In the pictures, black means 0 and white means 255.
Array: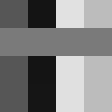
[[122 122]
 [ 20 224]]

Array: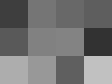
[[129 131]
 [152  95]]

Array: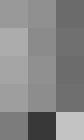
[[139 112]
 [144 108]]

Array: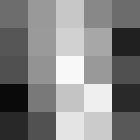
[[154 209]
 [147 248]]

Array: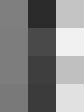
[[ 73 240]
 [ 62 192]]

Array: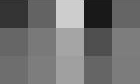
[[121 165]
 [125 159]]

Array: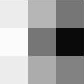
[[118  10]
 [172 130]]
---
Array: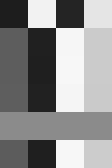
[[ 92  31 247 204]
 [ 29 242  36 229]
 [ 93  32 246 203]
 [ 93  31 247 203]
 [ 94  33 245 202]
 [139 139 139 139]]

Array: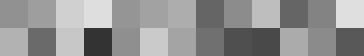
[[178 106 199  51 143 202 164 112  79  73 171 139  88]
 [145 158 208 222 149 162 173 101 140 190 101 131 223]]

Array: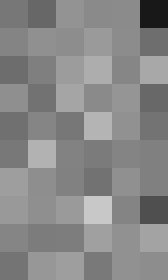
[[116 151 158 121 145 141]
 [119 103 147 138 139  24]
 [132 144 141 154 140 110]
 [109 127 156 173 134 168]
 [143 114 165 138 149 104]
 [112 133 119 180 145 115]
 [120 178 130 123 132 128]
 [158 142 129 114 144 128]
 [153 143 154 200 132  79]
 [133 124 125 160 145 163]]

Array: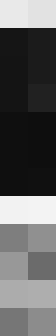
[[118 140]
 [233 226]
 [ 21  27]
 [ 20  27]
 [ 20  33]
 [ 15  14]
 [ 15  14]
 [ 15  16]
 [242 243]
 [126 144]
 [152 107]
 [172 174]]

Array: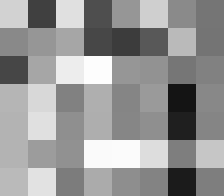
[[186 226 124 171 142 131  27 126]
 [210  64 224  78 150 207 138 117]
 [137 150 166  71  60  88 186 116]
 [ 70 166 237 253 150 146 118 129]
 [181 216 129 175 133 154  20 136]
 [179 224 143 174 134 143  31 133]
 [179 156 145 250 251 221 126 198]]

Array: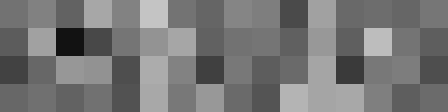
[[103 112  98 113  82 168 120 152 106  84 180 165 168 127  94 107]
 [114 129  98 167 130 196 115 101 133 126  74 161 105 109 102 118]
 [ 92 161  18  72 117 147 166  97 114 117  96 152  95 189 116  94]
 [ 66 103 151 146  78 172 130  64 120  93 106 165  58 120 125  78]]

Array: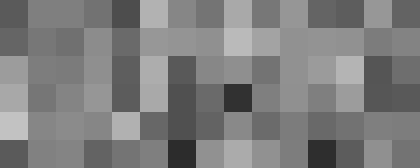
[[ 90 129 132  99 116 127  44 145 171 145 125  46  92 144 115]
 [ 90 127 127 114  77 178 134 116 169 119 150 100  93 151  99]
 [101 119 112 140 106 151 148 144 186 163 145 147 145 124 131]
 [156 125 123 143  94 173  89 135 143 115 145 155 180  85 110]
 [168 118 132 150  92 169  80 106  49 127 144 127 156  86  89]
 [194 134 139 134 177 103  80  99 137 107 124 105 114 127 125]]
